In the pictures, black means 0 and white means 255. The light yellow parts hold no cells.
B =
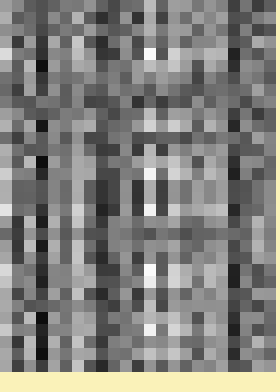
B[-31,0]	157
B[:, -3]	[116, 83, 127, 92, 111, 141, 132, 109, 75, 118, 142, 87, 90, 140, 127, 83, 85, 98, 113, 98, 113, 87, 116, 135, 87, 100, 139, 131, 112, 142, 88]
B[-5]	[162, 85, 186, 13, 157, 116, 171, 157, 81, 122, 115, 154, 182, 165, 192, 150, 82, 166, 143, 49, 139, 140, 105]
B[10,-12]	152
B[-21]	[177, 108, 165, 21, 142, 125, 163, 172, 85, 104, 112, 152, 210, 153, 205, 169, 91, 178, 147, 39, 142, 108, 97]
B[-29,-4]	64
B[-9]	[216, 127, 114, 45, 133, 129, 182, 154, 59, 60, 135, 93, 250, 91, 210, 173, 147, 186, 175, 33, 116, 79, 118]
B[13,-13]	115
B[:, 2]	[92, 106, 109, 155, 113, 183, 154, 160, 85, 91, 165, 132, 87, 184, 126, 100, 98, 117, 185, 148, 188, 143, 114, 139, 133, 83, 186, 132, 185, 179, 143]
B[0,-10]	99
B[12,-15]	59
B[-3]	[155, 55, 185, 29, 176, 98, 195, 108, 56, 126, 137, 108, 143, 136, 164, 109, 106, 142, 151, 73, 112, 179, 135]
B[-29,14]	158
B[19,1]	61
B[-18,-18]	117
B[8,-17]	132
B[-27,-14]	59
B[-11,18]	150
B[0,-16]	146
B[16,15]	114
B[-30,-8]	110
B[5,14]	196
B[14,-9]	211
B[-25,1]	95
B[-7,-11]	152
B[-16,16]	157
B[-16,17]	136
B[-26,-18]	117
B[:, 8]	[97, 47, 107, 44, 53, 83, 109, 88, 72, 96, 85, 72, 59, 83, 71, 51, 51, 35, 56, 79, 58, 42, 59, 80, 42, 76, 81, 76, 56, 84, 41]
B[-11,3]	26
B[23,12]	236
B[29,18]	145
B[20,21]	179
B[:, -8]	[154, 110, 154, 99, 169, 156, 128, 90, 81, 153, 169, 74, 127, 154, 179, 114, 114, 153, 110, 79, 112, 99, 173, 179, 100, 142, 150, 180, 109, 158, 98]
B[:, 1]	[136, 91, 131, 58, 124, 91, 95, 62, 89, 137, 108, 63, 113, 89, 130, 98, 97, 109, 54, 61, 55, 65, 127, 125, 70, 129, 85, 128, 55, 94, 64]

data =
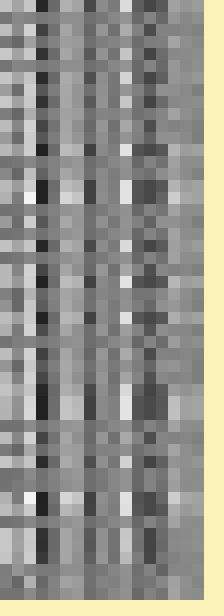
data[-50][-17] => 193
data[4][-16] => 162
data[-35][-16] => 155
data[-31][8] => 121
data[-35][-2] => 156
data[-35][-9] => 138
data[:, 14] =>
[161, 149, 130, 164, 136, 151, 149, 143, 136, 162, 130, 145, 179, 161, 155, 179, 205, 162, 145, 162, 159, 161, 130, 182, 160, 150, 173, 134, 156, 130, 148, 131, 155, 189, 192, 162, 130, 163, 147, 162, 158, 205, 172, 162, 136, 137, 130, 134, 161, 162]
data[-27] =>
[184, 153, 207, 33, 108, 188, 179, 65, 137, 127, 226, 83, 73, 87, 182, 157, 162]
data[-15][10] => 145
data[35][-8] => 135
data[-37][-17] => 114
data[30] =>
[149, 104, 200, 91, 126, 167, 150, 113, 142, 121, 145, 125, 102, 144, 148, 138, 127]
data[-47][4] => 130
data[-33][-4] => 116
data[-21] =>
[188, 138, 209, 65, 114, 165, 142, 103, 150, 113, 170, 130, 76, 131, 130, 134, 130]
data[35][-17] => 114
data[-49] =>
[118, 136, 131, 120, 125, 142, 142, 112, 120, 135, 147, 105, 131, 104, 149, 136, 142]
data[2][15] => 134
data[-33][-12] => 146
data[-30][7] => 73
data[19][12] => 131
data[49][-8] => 135
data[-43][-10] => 112
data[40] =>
[114, 122, 131, 116, 128, 142, 148, 110, 120, 135, 146, 103, 131, 111, 158, 140, 141]
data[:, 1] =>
[164, 136, 140, 104, 162, 133, 166, 108, 161, 103, 134, 107, 155, 118, 103, 155, 125, 116, 108, 116, 165, 118, 133, 153, 103, 103, 159, 122, 126, 138, 104, 129, 166, 146, 144, 114, 135, 103, 166, 115, 122, 123, 160, 117, 161, 162, 153, 148, 103, 115]
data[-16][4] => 110
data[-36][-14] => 98
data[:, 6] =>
[164, 142, 142, 154, 147, 142, 157, 148, 148, 155, 142, 149, 177, 150, 153, 177, 197, 151, 149, 151, 163, 150, 143, 179, 155, 151, 173, 144, 146, 142, 150, 143, 161, 184, 186, 151, 143, 155, 156, 151, 148, 197, 171, 151, 148, 149, 144, 142, 155, 152]
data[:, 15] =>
[149, 136, 134, 142, 138, 137, 144, 137, 139, 142, 134, 137, 156, 141, 140, 156, 167, 141, 137, 141, 148, 141, 134, 157, 141, 139, 154, 134, 138, 134, 138, 134, 146, 160, 161, 141, 134, 142, 143, 141, 140, 167, 153, 141, 138, 139, 136, 134, 142, 141]
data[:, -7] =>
[219, 147, 172, 143, 197, 147, 211, 148, 198, 143, 167, 147, 226, 146, 143, 225, 226, 145, 146, 145, 218, 145, 166, 226, 143, 144, 224, 158, 146, 170, 145, 163, 216, 227, 227, 145, 168, 143, 210, 146, 146, 225, 223, 146, 198, 200, 185, 145, 143, 145]
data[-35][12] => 72
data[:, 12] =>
[70, 131, 76, 125, 68, 132, 69, 97, 68, 120, 78, 99, 72, 130, 111, 72, 72, 130, 99, 131, 70, 130, 79, 73, 117, 104, 72, 85, 132, 76, 102, 81, 69, 74, 74, 130, 78, 123, 68, 130, 131, 72, 72, 131, 68, 68, 70, 130, 118, 130]
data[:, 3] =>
[39, 120, 65, 108, 50, 119, 43, 86, 50, 104, 69, 88, 33, 115, 98, 33, 33, 113, 87, 114, 39, 115, 69, 33, 102, 92, 35, 76, 117, 65, 91, 71, 40, 33, 33, 113, 68, 106, 43, 114, 116, 33, 35, 115, 50, 49, 57, 121, 103, 113]
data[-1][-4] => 116
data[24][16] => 132
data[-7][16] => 140
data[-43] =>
[157, 108, 205, 86, 124, 167, 148, 112, 144, 119, 148, 128, 97, 144, 143, 137, 127]

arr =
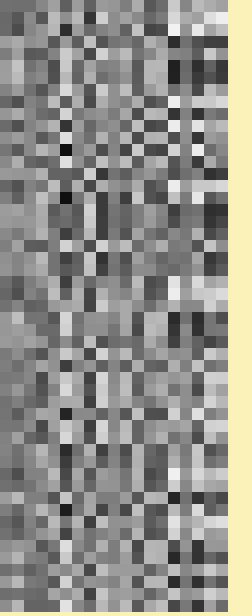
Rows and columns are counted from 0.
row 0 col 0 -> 112
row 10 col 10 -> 102
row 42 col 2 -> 139
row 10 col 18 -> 186
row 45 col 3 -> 87
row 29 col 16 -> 94
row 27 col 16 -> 50
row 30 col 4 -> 145
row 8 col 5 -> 92
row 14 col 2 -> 148
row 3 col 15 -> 113
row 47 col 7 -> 72
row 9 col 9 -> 124
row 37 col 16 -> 199
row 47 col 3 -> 112
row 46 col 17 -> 102
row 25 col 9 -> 158
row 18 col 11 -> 127
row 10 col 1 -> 80
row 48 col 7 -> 148
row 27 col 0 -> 151
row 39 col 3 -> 131
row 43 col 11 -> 156
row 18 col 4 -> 101
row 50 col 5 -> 226
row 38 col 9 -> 132
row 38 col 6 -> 127
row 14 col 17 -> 49
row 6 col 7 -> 176
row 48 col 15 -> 116
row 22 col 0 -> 147
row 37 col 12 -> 103
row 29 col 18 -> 176
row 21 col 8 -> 51
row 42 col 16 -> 218
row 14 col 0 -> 153
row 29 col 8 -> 211
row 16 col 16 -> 230

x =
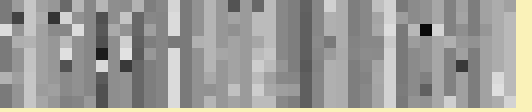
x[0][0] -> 122
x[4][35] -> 146
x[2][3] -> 161
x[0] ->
[122, 156, 198, 161, 151, 105, 182, 135, 182, 142, 140, 179, 126, 136, 213, 122, 146, 181, 151, 83, 155, 103, 187, 136, 126, 98, 135, 209, 173, 126, 136, 191, 210, 121, 139, 146, 167, 129, 160, 125, 162, 172, 161]
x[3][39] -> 146
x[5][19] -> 163
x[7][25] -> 95
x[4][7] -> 135
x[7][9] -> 142
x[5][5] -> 81
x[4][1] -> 148
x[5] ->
[122, 148, 195, 161, 151, 81, 145, 135, 217, 142, 57, 103, 126, 133, 219, 122, 146, 181, 151, 163, 155, 206, 187, 149, 126, 89, 131, 176, 173, 126, 136, 164, 210, 121, 139, 146, 167, 129, 57, 125, 162, 172, 185]
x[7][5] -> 138
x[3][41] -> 172
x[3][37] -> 176
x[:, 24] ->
[126, 126, 126, 126, 126, 126, 134, 155, 126]
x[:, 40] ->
[162, 162, 150, 162, 162, 162, 162, 162, 162]
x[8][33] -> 121
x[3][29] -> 131
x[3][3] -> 161
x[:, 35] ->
[146, 146, 9, 146, 146, 146, 128, 96, 146]
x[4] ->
[122, 148, 195, 161, 151, 224, 145, 135, 27, 142, 226, 91, 152, 133, 219, 122, 146, 181, 166, 163, 155, 187, 197, 136, 126, 95, 135, 155, 170, 133, 140, 139, 210, 121, 139, 146, 167, 129, 160, 125, 162, 172, 185]
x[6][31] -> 167
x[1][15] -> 122
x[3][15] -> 122
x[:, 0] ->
[122, 122, 220, 122, 122, 122, 178, 122, 122]
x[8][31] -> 164
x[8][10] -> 146
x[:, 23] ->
[136, 136, 136, 136, 136, 149, 136, 159, 136]
